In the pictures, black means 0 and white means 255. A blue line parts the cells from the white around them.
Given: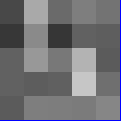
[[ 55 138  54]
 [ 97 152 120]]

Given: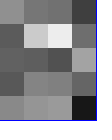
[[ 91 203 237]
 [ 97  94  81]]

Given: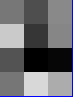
[[202  54 134]
 [ 83   0   6]]

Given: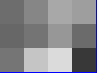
[[103 116 151]
 [117 197 219]]

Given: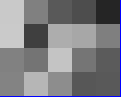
[[202  63 173]
 [129 116 196]]

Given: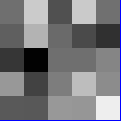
[[ 95 179 106]
 [ 54   2 111]]

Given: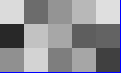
[[ 40 194 167]
 [144 211 126]]

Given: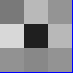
[[216  31 184]
 [146 136 147]]
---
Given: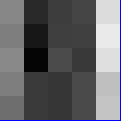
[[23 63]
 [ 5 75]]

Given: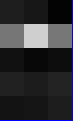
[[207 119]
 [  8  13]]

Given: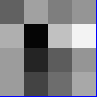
[[  5 193]
 [ 36  92]]

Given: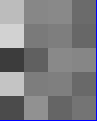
[[122 126]
 [ 96 137]]

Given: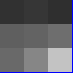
[[ 99 110]
 [134 195]]

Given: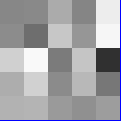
[[110 199]
 [249 123]]
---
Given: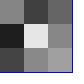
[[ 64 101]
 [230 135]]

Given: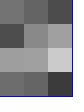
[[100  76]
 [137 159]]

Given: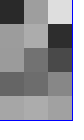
[[158 222]
 [172  45]]

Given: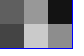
[[152  19]
 [202 141]]

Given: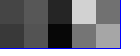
[[87 37]
 [83  7]]

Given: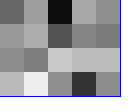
[[158  13]
 [174  83]]
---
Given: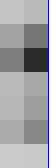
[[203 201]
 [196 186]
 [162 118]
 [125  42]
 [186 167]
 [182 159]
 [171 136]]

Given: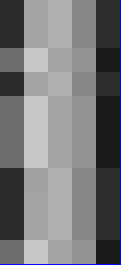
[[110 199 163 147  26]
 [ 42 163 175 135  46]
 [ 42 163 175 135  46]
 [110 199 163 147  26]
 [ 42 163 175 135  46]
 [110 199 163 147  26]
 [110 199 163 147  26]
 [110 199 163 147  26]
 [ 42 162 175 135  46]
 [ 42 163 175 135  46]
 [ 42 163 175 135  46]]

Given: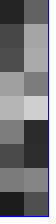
[[ 28  79]
 [ 36  98]
 [ 71 165]
 [ 77 170]
 [160 124]
 [181 207]
 [125  43]
 [ 74  45]
 [123 133]]

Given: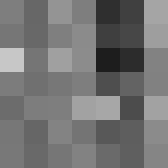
[[120 105 118 130 106  95 133]
 [126 103 148 126  47  64 165]
 [118 104 127 139  63  71 158]
 [199 117 160 140  29  44 130]
 [124 112 119 126  78  99 129]
 [108 125 126 162 167  76 162]
 [119 102 131 116  88  94 139]]

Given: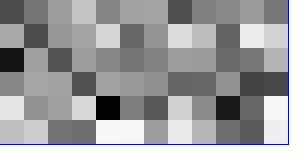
[[190 205 115 111 247 246 157 234 182 109  89 238]
 [ 77 116 158 195 132 162 163  78 129 136 155 120]
 [168  76 151 165 214 103 148 221 188  98 236 210]
 [ 20 159  83 157 134 117 130 157 154 106 120 180]
 [134 167 161  81 162 153 144 101 103 145  67  71]
 [229 147 160 215   3 125  87 208 140  24 103 246]]

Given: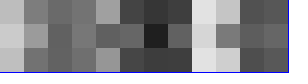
[[191 114  98 111 150  70  61  62 226 207  78  88]
 [189 125 106 115 160  68  54  62 226 197  81  87]
 [203 155  97 119  96 102  31  97 214 122  93 102]]

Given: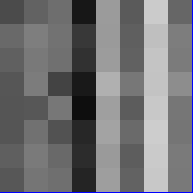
[[ 87 117 111  36 158  98 200 121]
 [ 75  98 110  23 155  90 203 102]
 [105 126 114  56 154  95 191 125]
 [ 96 121 112  49 156  97 196 123]
 [ 86 124  67  25 176 119 195 141]
 [ 85  87 119  14 159  92 200 118]
 [ 85 113  82  39 163 106 205 117]
 [ 95 122 105  44 154  93 202 122]]
